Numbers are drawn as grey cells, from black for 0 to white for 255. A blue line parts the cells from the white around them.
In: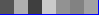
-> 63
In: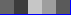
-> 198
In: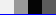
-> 5
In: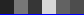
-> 54
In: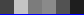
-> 124
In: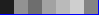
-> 110
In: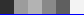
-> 179
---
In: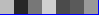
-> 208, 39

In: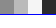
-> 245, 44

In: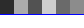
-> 206, 44

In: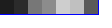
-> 206, 29

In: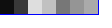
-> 222, 14

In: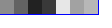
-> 231, 34

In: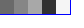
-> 245, 49

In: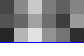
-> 225, 38
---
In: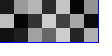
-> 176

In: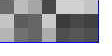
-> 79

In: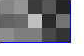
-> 51

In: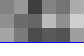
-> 158

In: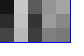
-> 120

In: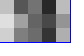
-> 175

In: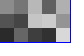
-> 216

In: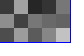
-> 194

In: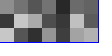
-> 178

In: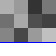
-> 192
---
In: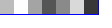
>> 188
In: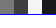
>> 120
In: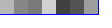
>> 184
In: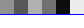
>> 145
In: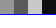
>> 150
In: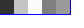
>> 49
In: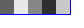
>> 97
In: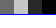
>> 106
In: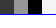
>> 56
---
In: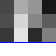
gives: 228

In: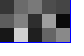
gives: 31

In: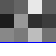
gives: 122

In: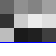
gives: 26

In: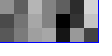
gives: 21

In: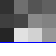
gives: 225
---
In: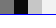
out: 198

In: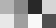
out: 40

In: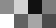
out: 17

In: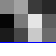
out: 58

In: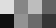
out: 189

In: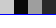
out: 158
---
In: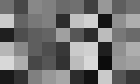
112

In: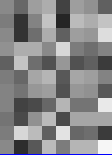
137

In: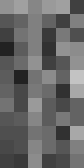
146

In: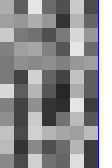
173

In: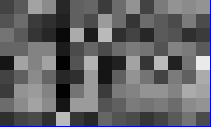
67
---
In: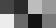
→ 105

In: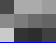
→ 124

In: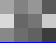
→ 103

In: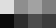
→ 46

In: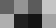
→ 33

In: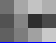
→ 133

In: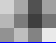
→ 124

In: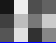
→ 189

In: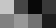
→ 152
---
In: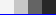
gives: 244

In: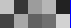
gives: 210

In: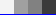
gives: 243

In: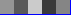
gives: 203

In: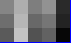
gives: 195

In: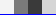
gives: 243

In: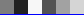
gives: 247

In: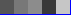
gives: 198
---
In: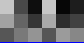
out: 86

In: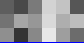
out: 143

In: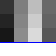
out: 23

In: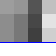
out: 141

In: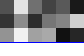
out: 147

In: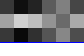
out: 56

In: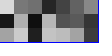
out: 163

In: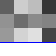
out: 153

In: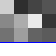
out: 114
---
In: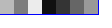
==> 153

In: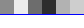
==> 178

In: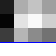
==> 207

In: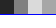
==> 128

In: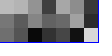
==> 180

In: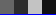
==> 45

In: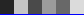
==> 155

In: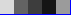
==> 99

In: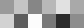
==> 210
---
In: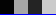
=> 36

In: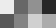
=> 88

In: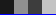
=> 61

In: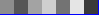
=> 86

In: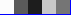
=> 90

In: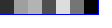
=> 46

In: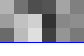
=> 64

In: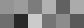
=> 89

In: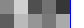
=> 79

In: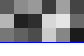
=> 33
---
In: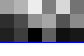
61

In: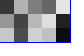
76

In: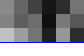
157

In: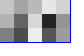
77

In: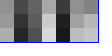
38

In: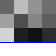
32
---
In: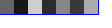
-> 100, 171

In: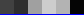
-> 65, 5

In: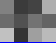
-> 129, 186

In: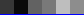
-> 55, 141

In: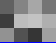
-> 97, 160

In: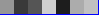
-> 150, 193

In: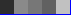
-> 45, 193
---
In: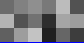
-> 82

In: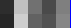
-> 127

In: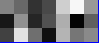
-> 153

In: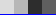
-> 95

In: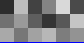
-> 74

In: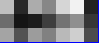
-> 34

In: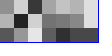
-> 223

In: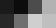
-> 178

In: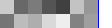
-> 151
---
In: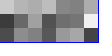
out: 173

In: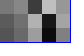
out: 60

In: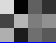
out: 96

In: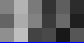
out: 122

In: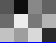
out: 136

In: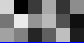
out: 58

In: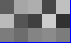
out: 174

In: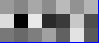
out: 168
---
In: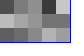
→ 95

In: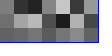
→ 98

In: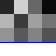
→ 147

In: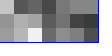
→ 156

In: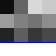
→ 35

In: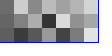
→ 94

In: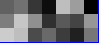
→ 204

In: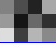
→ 221
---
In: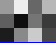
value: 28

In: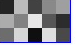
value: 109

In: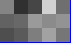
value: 78

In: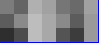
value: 46

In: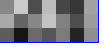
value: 93

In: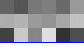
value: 65

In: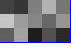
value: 95

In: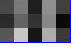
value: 86

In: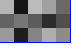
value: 154
